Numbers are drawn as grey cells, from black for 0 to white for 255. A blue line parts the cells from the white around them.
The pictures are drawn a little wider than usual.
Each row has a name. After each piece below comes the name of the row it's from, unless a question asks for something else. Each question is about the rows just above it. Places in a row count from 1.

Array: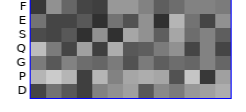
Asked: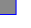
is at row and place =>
D, 9
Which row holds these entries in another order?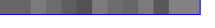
G
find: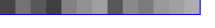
D
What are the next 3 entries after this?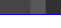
[115,82,145]
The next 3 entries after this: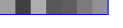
[69,130,69]
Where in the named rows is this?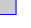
P, 2
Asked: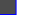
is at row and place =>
S, 1

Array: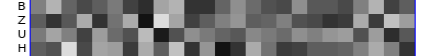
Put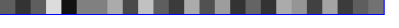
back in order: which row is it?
H
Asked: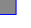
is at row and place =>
U, 15
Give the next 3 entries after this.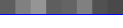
[51,59,171]
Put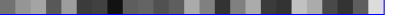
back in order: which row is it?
Z
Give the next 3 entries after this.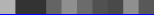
[88,73,128]

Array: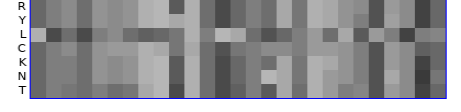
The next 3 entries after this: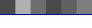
[90,168,110]
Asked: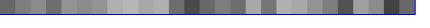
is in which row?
Y
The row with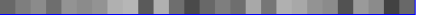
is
R
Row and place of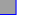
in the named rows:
Y, 24
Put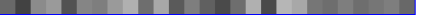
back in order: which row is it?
T

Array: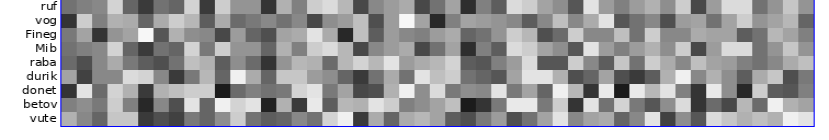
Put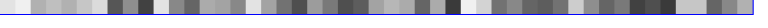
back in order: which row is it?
vute
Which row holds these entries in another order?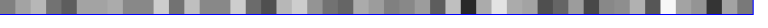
Fineg
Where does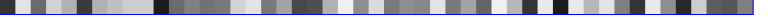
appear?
donet
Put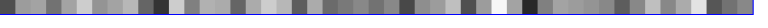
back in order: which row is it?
vog
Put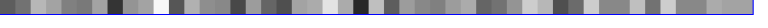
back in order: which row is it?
Fineg
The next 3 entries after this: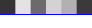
[177,191,205]
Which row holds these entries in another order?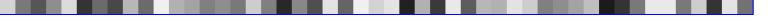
betov

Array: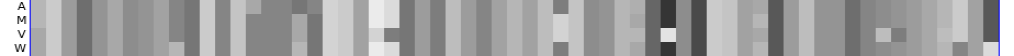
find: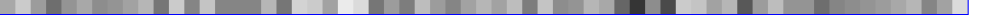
W
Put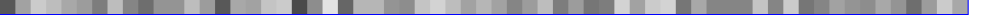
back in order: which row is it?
V
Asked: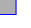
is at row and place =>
A, 40
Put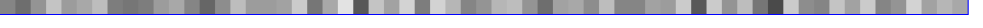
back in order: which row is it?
V
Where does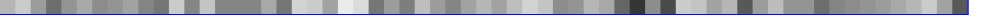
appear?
M

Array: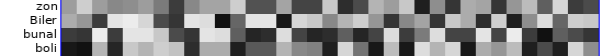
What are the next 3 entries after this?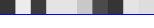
[95,37,45]
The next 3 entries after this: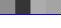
[53,150,188]
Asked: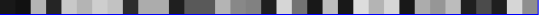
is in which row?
boli
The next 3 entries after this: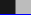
[24,221,180]
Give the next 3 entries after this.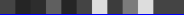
[228,68,236]
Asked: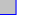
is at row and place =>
boli, 8

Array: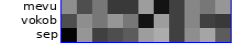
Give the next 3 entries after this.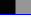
[64,78,92]
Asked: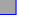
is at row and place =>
sep, 10
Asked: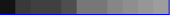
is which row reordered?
vokob
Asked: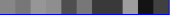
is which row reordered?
mevu

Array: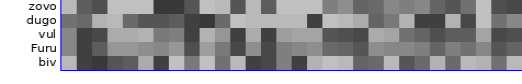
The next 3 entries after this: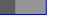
[142,135,150]
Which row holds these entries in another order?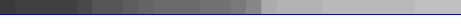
dugo
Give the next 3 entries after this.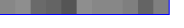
[113,135,85]
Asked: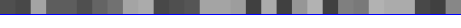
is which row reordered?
vul
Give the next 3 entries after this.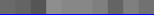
[135,85,100]
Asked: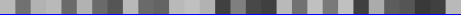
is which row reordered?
biv
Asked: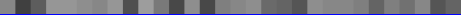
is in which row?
Furu

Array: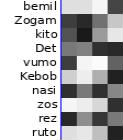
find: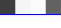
vumo
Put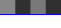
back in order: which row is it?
nasi
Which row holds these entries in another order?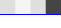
bemil
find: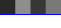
rez
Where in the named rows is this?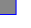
nasi, 4
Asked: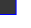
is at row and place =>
rez, 3

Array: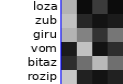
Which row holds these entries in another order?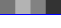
giru
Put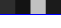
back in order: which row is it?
vom
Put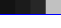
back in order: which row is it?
zub

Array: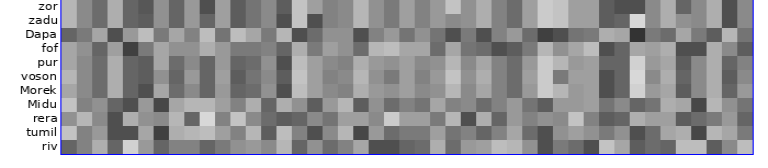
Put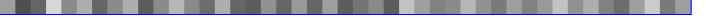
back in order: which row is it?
voson
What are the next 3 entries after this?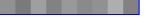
[108,159,203]
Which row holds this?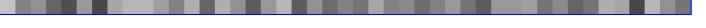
Midu
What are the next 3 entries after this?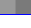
[122,130,101]
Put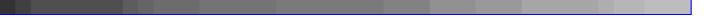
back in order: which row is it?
Dapa
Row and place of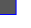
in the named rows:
zor, 6

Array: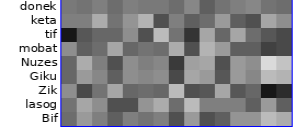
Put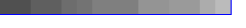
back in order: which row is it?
Bif
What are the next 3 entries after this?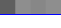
[73,166,154]
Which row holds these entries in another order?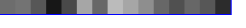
Zik
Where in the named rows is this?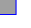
Nuzes, 9
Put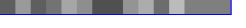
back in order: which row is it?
lasog

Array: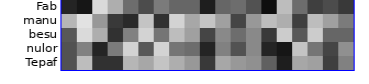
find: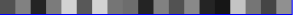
nulor
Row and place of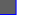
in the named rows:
Tepaf, 14
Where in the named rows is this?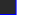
manu, 5
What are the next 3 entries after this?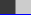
[88,204,102]

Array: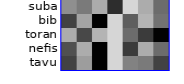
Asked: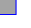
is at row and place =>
bib, 2
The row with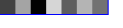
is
bib
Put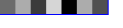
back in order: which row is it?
nefis
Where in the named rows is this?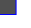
nefis, 1

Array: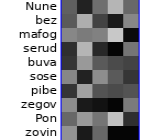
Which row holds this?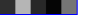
serud
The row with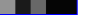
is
zovin
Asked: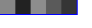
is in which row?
sose
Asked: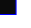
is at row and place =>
mafog, 5
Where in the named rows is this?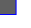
Nune, 1
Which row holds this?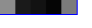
zegov
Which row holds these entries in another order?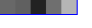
Nune

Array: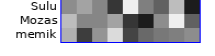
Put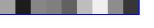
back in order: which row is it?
Sulu
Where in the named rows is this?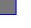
memik, 7
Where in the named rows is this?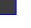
memik, 2
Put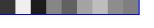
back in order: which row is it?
Sulu

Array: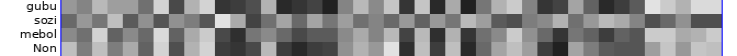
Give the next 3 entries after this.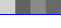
[218,98,170]
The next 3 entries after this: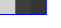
[73,185,61]
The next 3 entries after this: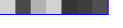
[178,41,53]

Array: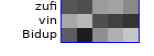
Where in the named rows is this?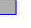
Bidup, 4
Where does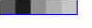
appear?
Bidup
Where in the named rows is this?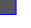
zufi, 1

